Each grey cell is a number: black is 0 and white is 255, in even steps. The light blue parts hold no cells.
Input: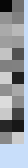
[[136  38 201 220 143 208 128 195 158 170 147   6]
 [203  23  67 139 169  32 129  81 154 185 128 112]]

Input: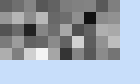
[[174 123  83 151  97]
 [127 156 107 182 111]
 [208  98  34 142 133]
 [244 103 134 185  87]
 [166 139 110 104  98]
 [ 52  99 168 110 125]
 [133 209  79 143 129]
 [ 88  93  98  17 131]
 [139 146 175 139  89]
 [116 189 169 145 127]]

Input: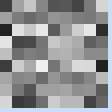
[[214 177 166  60 191 228  34 161  63]
 [ 58 119 134 203 110  70 224 124 163]
 [ 66  86 139 170 126  74 199 106 198]
 [111 159 107 239 120 117 231 119 134]
 [204 159 148 117 175 199  92 148  83]
 [184 165 129 169 178 184 154 142  87]
 [184 143 113 218 164 172 207 125  68]
 [ 67 146 134 217 139  95 230 121 123]
 [102  91 186  33 139 111  45 139 213]]

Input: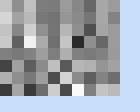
[[ 59 176  67 128 201 195 214 197]
 [165 143 161 121  96 135 163 143]
 [ 58 120  94 130 241 207 185 192]
 [109 157 139 158 170 144 120 125]
 [205  77 191 126 111 117 115 123]
 [ 74 210  89 175 197 182 150 155]
 [249 139 182 128  42 143 138 135]
 [128  95 177 122 143  79 118 103]
 [195 131 149 130 103 165 167 167]
 [186 110 162 154 155 155 131 155]]

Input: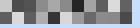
[[ 95 201]
 [217  76]
 [ 94  82]
 [174 140]
 [ 53 168]
 [216 138]
 [154  37]
 [106 164]
 [139  94]
 [137 219]
 [ 74  98]]

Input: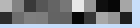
[[ 44 183]
 [110 131]
 [127  57]
 [125  86]
 [ 99 100]
 [ 98 119]
 [  7 232]
 [ 55 150]
 [167  15]
 [149   6]
 [ 29 166]]

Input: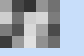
[[ 60 125 207 163]
 [154  82 114  71]
 [224 216 206  51]
 [145 166 214 148]
 [108  74 124 113]]

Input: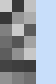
[[146  67  93 109 128  55 204]
 [126  62 144  85 203 149  57]
 [112  59 199 162  91 172 193]]

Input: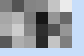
[[ 88 174 167 125]
 [174 205 181  83]
 [162 135 121 132]
 [ 41  46  22 135]
 [196  83 149 196]
 [126 150 104 235]]
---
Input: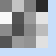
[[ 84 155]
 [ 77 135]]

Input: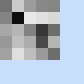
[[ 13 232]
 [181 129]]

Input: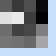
[[233  61]
 [ 65  71]]

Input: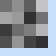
[[154  49]
 [109 126]]

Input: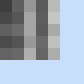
[[ 86 165]
 [108 166]]

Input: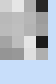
[[189 182]
 [191 179]]

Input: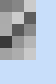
[[204  94]
 [ 89 137]]
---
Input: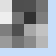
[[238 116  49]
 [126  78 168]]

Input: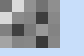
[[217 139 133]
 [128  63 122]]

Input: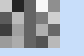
[[ 91 186 100]
 [ 61 160 100]]

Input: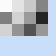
[[127 210 155]
 [210 147  83]]

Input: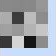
[[172  60 188]
 [160 152 179]]

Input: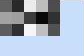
[[163 159  60]
 [ 92  48 245]]

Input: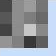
[[ 87 141 125]
 [ 67 140 198]]
